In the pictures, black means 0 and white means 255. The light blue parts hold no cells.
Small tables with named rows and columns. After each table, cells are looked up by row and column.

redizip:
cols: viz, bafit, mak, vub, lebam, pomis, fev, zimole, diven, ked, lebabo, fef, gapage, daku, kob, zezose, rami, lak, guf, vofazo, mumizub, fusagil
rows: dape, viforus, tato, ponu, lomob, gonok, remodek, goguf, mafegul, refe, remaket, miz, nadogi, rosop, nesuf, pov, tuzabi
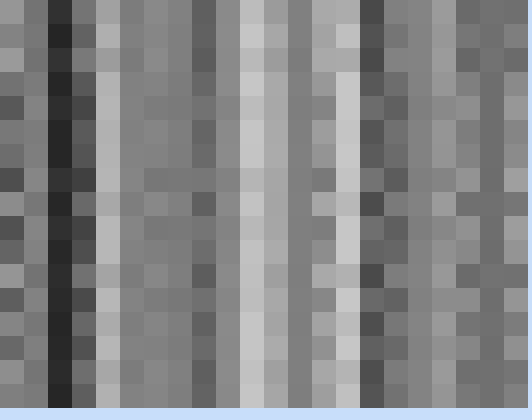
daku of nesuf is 145
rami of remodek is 107
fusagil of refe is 157
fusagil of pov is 117
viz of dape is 150
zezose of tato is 74
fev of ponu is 131
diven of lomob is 114
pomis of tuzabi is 130
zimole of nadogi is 120
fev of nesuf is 129
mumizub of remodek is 110
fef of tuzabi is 166
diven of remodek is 106
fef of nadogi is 168
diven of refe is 117
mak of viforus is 37
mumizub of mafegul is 112

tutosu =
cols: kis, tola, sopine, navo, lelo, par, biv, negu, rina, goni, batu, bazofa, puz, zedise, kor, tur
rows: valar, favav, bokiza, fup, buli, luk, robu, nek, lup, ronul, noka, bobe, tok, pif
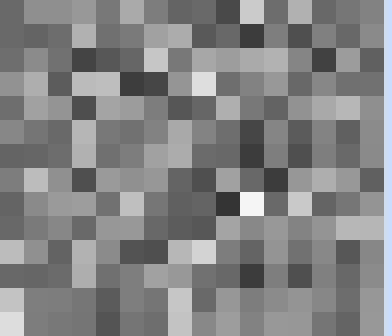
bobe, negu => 153
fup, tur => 113
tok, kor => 108
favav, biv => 160
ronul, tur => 182
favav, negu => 172
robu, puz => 80
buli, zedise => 168
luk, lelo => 120
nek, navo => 80
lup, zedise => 101
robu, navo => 176
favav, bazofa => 126
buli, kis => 110
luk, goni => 110
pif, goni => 158
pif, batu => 130
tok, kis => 195
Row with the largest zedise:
nek

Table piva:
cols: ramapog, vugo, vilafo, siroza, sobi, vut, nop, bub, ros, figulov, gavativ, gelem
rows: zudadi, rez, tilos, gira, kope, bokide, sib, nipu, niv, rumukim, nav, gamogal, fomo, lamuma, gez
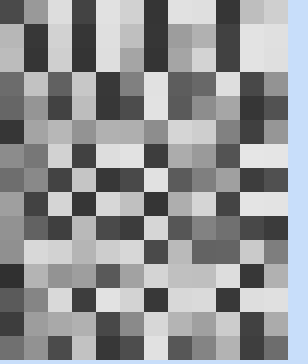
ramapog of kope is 102
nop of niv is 53
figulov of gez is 179
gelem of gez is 109
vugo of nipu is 137
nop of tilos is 52
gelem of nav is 126
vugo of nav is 216
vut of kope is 76
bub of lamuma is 180
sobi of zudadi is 225
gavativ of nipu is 61
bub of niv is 174
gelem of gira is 147
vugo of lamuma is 157
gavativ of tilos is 227

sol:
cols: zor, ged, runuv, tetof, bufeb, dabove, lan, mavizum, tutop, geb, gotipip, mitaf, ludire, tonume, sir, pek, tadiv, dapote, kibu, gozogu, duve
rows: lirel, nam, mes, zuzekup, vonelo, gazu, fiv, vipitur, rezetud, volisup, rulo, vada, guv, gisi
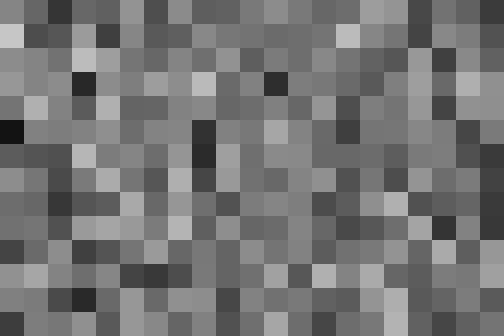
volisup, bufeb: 165
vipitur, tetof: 122
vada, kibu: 124
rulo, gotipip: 140
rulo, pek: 121
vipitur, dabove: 117
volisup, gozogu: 130
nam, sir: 187
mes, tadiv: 86
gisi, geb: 81
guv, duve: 90
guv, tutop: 141
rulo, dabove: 117
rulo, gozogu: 94
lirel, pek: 157
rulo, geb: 100

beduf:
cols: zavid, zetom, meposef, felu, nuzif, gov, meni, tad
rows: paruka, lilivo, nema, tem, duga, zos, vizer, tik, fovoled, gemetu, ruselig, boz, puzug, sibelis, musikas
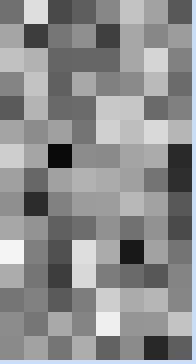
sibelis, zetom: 118
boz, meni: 87
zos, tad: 182
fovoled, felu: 156
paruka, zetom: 222
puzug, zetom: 130
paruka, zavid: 111
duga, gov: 198
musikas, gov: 139
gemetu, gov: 113
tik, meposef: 161

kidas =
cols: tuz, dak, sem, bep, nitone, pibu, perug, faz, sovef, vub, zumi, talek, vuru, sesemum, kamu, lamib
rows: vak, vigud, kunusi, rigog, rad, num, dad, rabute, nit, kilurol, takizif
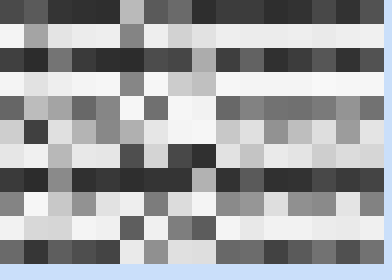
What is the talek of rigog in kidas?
243
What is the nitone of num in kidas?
135
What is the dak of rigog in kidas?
225
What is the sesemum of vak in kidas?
73
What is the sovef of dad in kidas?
49
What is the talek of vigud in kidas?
236
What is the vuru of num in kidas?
190
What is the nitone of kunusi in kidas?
47
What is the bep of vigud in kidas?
236
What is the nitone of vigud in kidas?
237
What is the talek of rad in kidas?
115
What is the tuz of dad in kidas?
229
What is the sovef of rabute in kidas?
178
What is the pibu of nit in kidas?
237
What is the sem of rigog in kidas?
238
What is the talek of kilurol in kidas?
241
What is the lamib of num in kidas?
228
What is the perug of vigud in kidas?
238

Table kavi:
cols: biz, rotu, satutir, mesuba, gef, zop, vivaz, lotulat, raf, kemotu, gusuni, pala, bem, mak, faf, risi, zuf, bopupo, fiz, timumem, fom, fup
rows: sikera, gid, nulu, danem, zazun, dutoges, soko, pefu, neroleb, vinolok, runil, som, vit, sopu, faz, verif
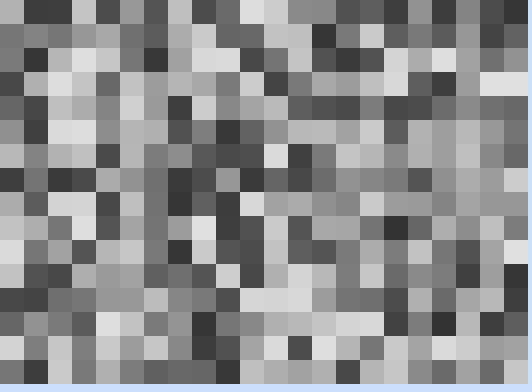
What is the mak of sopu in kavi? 195
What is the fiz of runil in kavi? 119
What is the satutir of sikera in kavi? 64
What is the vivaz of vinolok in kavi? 116
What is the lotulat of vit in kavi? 133
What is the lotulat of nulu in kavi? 159
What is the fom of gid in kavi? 68
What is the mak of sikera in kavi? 136
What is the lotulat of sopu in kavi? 147

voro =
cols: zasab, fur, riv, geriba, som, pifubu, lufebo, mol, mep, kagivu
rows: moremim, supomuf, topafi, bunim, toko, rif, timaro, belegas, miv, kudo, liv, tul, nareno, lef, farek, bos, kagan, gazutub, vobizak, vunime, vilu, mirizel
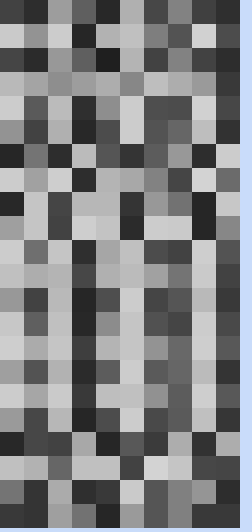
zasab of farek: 206
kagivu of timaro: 204
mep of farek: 205
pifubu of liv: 190
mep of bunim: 153
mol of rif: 102
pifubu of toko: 204
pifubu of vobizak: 88
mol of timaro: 152
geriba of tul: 70
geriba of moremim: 96
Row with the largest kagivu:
timaro

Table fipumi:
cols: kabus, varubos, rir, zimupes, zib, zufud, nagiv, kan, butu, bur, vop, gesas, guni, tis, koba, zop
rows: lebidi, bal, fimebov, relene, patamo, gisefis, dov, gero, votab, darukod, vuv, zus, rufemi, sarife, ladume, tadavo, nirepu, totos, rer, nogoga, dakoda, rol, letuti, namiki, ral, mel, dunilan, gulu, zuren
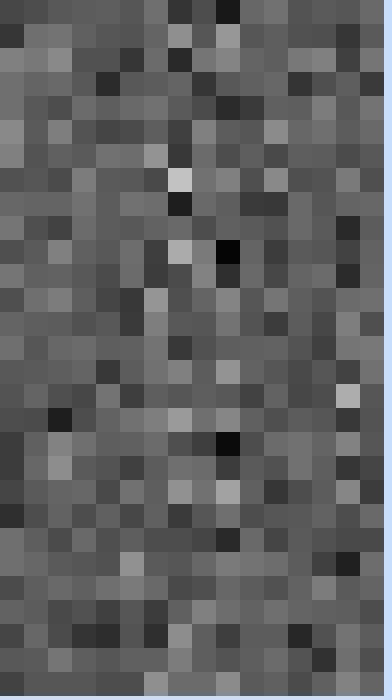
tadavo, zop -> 113
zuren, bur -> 139
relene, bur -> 88
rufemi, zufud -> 56
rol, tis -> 99
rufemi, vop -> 86
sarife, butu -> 86
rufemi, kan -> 79
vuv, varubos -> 90
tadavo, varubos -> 89
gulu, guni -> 84
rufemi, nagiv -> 149

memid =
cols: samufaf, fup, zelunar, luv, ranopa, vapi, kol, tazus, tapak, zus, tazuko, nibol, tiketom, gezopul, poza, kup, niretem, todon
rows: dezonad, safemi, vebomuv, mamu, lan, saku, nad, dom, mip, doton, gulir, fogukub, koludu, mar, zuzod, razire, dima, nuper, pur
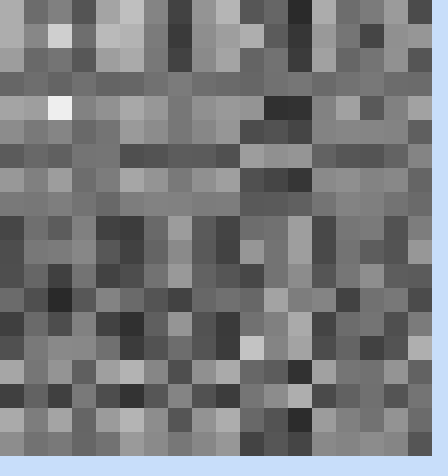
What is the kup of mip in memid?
127
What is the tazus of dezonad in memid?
66
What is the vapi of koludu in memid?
106
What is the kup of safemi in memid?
69
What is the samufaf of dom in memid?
152
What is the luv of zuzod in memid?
136

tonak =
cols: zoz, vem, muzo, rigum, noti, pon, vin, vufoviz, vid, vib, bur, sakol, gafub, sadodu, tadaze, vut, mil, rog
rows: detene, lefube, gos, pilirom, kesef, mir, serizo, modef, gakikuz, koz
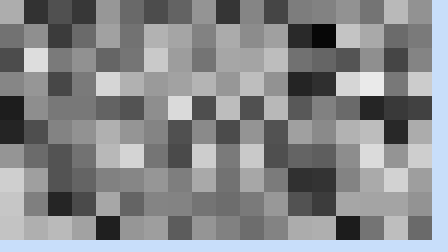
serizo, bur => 201
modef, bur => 167
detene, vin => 76
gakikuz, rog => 147
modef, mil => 210
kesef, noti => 99
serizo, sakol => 79
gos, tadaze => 84
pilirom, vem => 150

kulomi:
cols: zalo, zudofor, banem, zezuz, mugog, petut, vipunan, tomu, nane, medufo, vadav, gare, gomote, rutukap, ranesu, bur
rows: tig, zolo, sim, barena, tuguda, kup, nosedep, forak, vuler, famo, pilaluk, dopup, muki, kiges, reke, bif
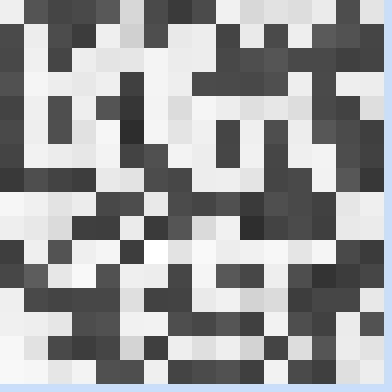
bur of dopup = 70
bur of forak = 55
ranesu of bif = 223
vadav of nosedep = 241
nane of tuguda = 245
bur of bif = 237
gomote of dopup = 78
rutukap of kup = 87
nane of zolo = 237
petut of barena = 64
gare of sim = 85
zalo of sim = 72
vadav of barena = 72
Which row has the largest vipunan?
pilaluk

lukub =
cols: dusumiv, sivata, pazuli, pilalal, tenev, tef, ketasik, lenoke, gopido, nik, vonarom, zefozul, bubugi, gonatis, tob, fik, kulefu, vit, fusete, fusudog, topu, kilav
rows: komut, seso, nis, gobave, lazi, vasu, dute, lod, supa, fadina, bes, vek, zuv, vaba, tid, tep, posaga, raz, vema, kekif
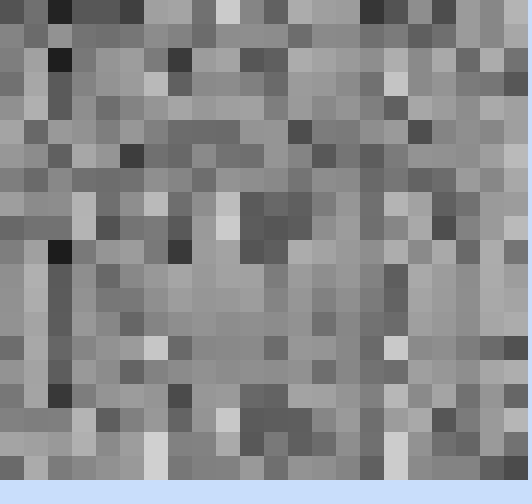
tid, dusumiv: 109
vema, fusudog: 101
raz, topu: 154
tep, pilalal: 153
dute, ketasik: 112
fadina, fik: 111
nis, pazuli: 30
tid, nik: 137
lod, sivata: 106

